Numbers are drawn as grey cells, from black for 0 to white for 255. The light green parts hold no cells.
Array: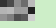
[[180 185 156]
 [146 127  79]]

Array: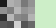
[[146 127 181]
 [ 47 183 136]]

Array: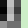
[[  2 175  59]
 [ 34 193  96]]

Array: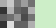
[[ 52 179 100]
 [ 96 111 146]]

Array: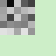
[[162 201 152]
 [169  66 205]]

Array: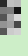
[[121 125  20]
 [ 84 170 215]]
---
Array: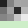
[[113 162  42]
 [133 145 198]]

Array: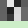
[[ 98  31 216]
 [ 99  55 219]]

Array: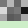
[[216 108 120]
 [166  90  98]]

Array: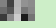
[[107  84 184]
 [ 59 139 205]]

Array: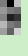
[[152 120 110]
 [132  32  52]]

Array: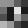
[[111  26 228]
 [ 78  25 163]]
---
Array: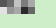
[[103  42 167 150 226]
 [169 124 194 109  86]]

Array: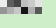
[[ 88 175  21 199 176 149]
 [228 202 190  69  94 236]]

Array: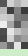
[[ 64 228  97 151]
 [157 138 209  71]
 [172 193 229  77]
 [153  90 164 237]
 [114 121 196 205]
 [ 58 128  63 185]
 [205 181 210  86]]

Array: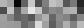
[[185 128 175 133  93 161 218 123 103 153 155 157]
 [133  94 131 139 102 176 150  86 106  96 132 162]
 [ 62 179 173 131 139 112 197 231 169  92 197  77]
 [ 37 121  86 181 193 126  78 200  98   7 162 180]]

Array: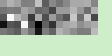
[[187 125 124 141 162 179 100 126  23 116 150  93 107 120]
 [170 160 143 176 167 149  51  98   1  83 245  76  85  17]
 [ 71 201 110 200  83 111 156  79 171  59 155 182 248  87]
 [176 109 151 181 154 155  69 111 103 149 165 121 124 116]
 [133 174 169 169 136 115 136  92 193 129 127 163 177 154]]

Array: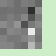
[[132 184 111 118 132 133]
 [116 150 132 120 119 129]
 [123 234 123 130 135 111]
 [137 122  80 148 127 139]
 [123  85 134 116 125 115]
 [142  46 110 111 115 112]
 [102 120 124 111 123 130]]

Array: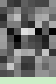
[[129 148 147  85  85 129  86  77]
 [138 105 142  58  52 121 199 110]
 [140 127 162  66  68 154 113  53]
 [ 51 195  81 172 164 187  86 114]
 [133  36  69  80  97  26  91 155]
 [142  29  60  68 108   1  71 160]
 [  4  96   6 210 223  83  18 153]
 [170  92 180  40  61 126 124  68]
 [103 172 165 111  70 189 149  40]
 [132 143 132  94  85 140 101  75]
 [144  69  70  79  95  51  62 135]]
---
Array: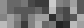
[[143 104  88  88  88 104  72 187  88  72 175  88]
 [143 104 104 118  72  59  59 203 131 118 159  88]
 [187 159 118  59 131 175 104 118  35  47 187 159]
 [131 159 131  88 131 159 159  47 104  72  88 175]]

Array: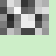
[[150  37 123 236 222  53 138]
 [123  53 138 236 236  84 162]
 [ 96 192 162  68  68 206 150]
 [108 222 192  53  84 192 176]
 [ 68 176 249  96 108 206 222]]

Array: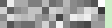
[[170  84 126 110 110 154 209 126 238 138  97  84  71 154 154]
 [209  97 138 154 195 195  97 209 195 170 138 170 222 209  58]
 [ 97 238 170 170 126 126 183 110 126 183 138 126 110  84 254]
 [138 222 195 183 195 154 138 183  71 154 238 222 238 170 138]]

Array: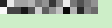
[[250  68  68  23  82 207  94 146 193   8 178  39 131 106]
 [ 39 234 162 162 178 119 146  54 131 234 119  82 119 146]]

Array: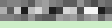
[[131 131 119 104 147 104  92  92 159 147 159 119 147 159 104 147]
 [119 131 131 119  92 147 159 131 119  92  92 147 104  77 119 104]
 [175  92 202  29 188 215 159  29  61 215 202  77 245 245  29  77]]

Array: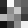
[[ 43 250 113  97]
 [184 156 126  58]
 [ 16  58 141 238]
 [ 29 141 199  85]]
